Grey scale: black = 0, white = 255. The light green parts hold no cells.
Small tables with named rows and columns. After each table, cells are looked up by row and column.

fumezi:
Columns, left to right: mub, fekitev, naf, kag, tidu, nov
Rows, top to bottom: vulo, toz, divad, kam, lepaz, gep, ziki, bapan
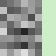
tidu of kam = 174
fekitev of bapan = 153
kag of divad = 148
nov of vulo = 137
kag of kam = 197
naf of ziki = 84
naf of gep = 126
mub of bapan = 196
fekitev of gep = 152
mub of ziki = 124
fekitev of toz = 89
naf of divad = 163
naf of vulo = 137
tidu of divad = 79
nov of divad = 185
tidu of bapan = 167
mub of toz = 193
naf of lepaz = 73
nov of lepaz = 110

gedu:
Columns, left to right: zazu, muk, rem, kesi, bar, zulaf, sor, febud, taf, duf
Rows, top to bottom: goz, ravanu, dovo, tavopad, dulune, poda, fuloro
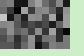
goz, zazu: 118
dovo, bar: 143
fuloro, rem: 55
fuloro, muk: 87
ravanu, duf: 147
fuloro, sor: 65
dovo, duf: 155
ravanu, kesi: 162
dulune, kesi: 113
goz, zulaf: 159
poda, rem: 46

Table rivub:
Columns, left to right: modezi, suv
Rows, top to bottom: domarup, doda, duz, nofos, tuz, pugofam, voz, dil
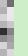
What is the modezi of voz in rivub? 213
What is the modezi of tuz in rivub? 48
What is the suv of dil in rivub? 218
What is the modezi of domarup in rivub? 192
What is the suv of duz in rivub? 232
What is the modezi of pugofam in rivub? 139
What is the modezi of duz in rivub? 213
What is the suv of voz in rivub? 169
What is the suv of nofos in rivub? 200
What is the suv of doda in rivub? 233
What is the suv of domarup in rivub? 111
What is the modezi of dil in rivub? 180
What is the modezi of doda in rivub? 177
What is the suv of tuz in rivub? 132
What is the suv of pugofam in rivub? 158
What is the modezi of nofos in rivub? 180

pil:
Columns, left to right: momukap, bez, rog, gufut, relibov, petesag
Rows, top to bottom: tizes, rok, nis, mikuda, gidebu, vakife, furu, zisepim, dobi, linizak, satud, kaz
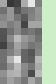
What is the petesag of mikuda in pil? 164
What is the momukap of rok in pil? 113
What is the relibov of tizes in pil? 231
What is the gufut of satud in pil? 135
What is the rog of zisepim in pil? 153
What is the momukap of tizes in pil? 167
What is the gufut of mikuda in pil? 69
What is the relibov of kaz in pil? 166
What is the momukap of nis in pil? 134

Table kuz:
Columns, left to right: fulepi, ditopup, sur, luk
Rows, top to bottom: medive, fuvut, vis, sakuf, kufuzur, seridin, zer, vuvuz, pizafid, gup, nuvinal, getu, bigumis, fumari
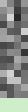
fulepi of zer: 71
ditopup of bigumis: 87
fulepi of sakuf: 74
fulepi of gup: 94
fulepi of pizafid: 80
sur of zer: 113
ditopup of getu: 194
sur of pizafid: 169
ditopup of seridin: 168
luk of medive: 148
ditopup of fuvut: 164
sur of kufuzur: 88
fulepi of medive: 184
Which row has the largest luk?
kufuzur

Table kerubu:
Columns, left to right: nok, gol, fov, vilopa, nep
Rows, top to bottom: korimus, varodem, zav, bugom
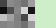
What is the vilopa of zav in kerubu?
72
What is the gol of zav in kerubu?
162
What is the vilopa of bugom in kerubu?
114
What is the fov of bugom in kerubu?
131
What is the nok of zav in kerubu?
193
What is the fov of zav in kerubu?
127
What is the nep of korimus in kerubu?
157
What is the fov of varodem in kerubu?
135
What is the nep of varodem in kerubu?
22
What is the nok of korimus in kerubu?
68
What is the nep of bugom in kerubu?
156
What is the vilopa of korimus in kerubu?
114
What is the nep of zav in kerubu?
215
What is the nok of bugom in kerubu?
132
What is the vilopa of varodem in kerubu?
212
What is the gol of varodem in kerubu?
80
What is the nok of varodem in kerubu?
15
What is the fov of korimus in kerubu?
130
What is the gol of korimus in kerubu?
138
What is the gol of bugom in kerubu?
138

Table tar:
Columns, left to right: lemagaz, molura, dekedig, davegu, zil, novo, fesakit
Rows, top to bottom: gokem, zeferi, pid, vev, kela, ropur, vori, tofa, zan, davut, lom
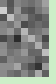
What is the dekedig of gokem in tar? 132
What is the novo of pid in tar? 84
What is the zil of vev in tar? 92
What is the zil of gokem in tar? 110
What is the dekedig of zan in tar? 123
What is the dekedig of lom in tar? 103
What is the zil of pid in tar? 97
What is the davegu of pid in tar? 142
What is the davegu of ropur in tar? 148
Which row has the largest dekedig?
davut

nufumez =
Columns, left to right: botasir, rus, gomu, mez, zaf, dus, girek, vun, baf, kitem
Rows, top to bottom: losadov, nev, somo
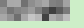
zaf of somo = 197
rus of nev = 117
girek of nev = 95
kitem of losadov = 162
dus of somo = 184
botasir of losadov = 125
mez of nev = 140
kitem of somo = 188
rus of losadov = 169

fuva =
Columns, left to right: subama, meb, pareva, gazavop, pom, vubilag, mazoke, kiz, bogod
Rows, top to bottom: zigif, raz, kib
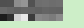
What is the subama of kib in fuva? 28
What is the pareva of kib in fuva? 210
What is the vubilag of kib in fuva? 135
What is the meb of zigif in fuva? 81
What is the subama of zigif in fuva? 80
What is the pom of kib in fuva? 60

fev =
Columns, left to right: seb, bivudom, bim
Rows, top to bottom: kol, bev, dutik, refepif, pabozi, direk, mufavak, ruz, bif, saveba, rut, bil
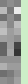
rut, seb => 111
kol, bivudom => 142
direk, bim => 142
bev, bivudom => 121
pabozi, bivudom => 157
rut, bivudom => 123
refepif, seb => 174
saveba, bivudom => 156
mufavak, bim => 69
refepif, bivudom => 138
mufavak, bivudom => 158
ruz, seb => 101
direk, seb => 160
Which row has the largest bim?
bev

